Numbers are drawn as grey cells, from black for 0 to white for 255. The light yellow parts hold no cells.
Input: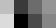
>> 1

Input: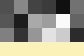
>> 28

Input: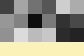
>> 130

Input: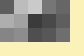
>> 162

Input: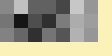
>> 21

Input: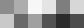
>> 105

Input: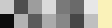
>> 179
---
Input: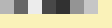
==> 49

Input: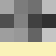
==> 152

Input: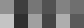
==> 69

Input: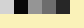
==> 149

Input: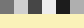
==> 237

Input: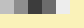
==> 60

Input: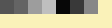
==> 7
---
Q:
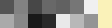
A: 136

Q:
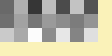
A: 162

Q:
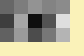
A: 166

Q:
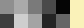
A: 206

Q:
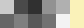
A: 127

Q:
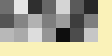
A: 133

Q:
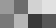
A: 182

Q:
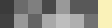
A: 153

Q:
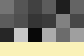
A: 79
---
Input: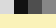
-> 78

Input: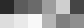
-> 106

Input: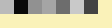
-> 145

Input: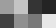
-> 52

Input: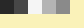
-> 245

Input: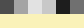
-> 226

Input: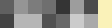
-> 124

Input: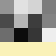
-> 212
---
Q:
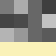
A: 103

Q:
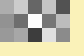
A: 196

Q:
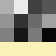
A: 64

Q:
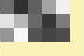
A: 164

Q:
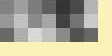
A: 74

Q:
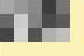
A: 61
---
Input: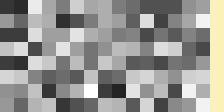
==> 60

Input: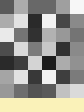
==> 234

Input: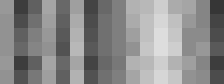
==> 146

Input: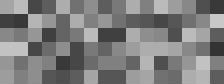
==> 136

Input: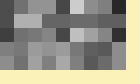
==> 63
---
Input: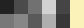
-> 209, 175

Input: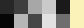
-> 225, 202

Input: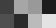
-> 227, 187

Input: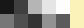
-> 253, 229

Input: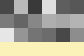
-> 230, 223

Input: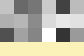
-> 254, 232
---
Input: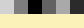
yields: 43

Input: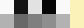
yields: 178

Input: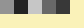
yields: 56

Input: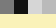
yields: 186

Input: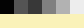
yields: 237

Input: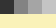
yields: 196

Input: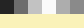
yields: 138

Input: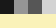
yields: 211
